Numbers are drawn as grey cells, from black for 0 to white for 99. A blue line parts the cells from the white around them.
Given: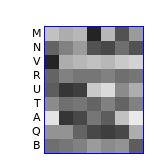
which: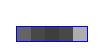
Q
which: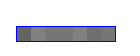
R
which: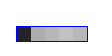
V
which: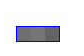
T
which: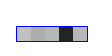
M

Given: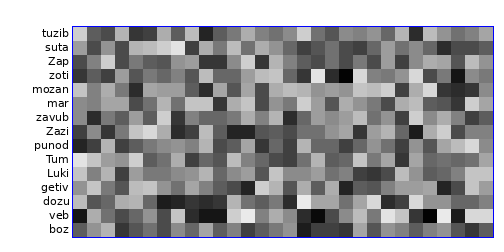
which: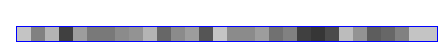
Luki
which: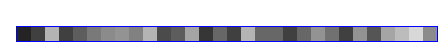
punod
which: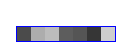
mar
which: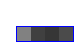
Luki
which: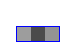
suta
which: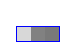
zoti
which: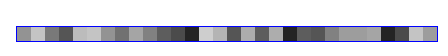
getiv

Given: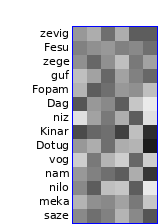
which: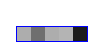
Dotug
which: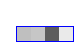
nilo
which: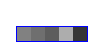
nam
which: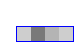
vog
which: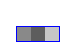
Dag

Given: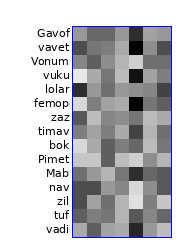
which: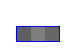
bok
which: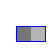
tuf
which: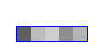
Pimet
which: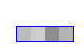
Pimet
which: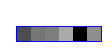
vavet

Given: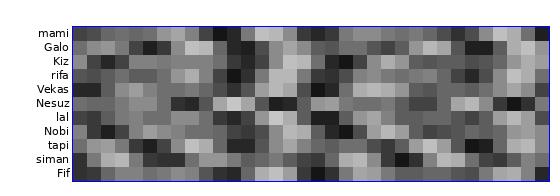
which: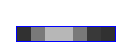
rifa
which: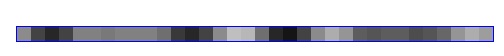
Kiz
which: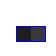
Galo

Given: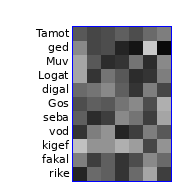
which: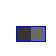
rike
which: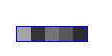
Logat

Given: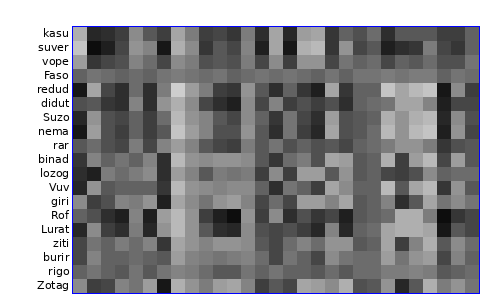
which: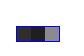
didut
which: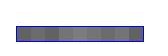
Faso
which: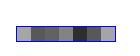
giri
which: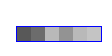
nema

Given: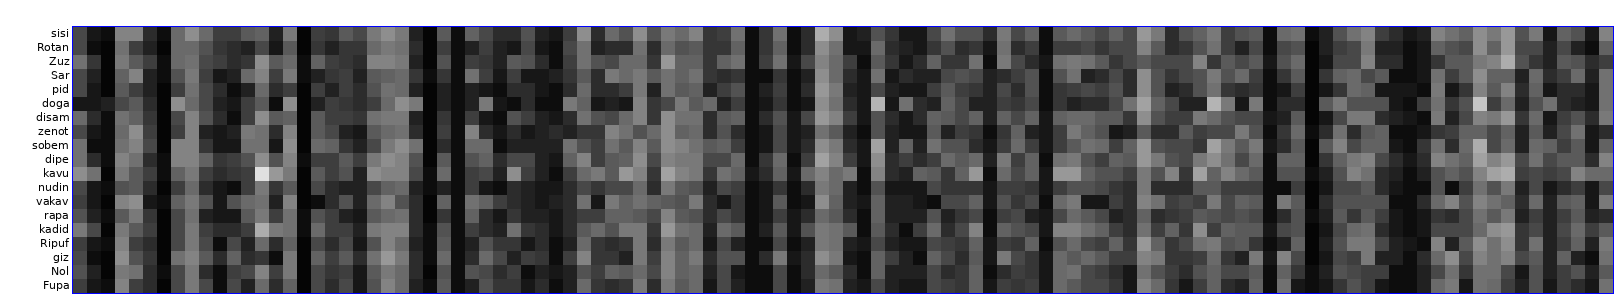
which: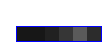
Sar
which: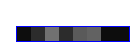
zenot

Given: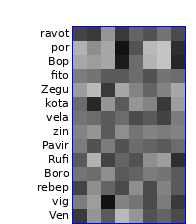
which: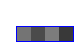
vig
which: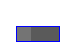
fito
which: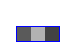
Rufi
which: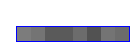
fito
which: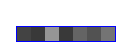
ravot
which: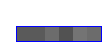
fito

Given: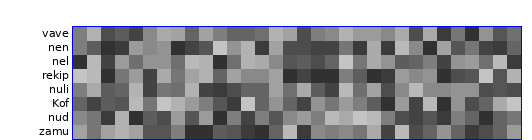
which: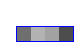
vave
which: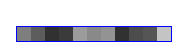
rekip

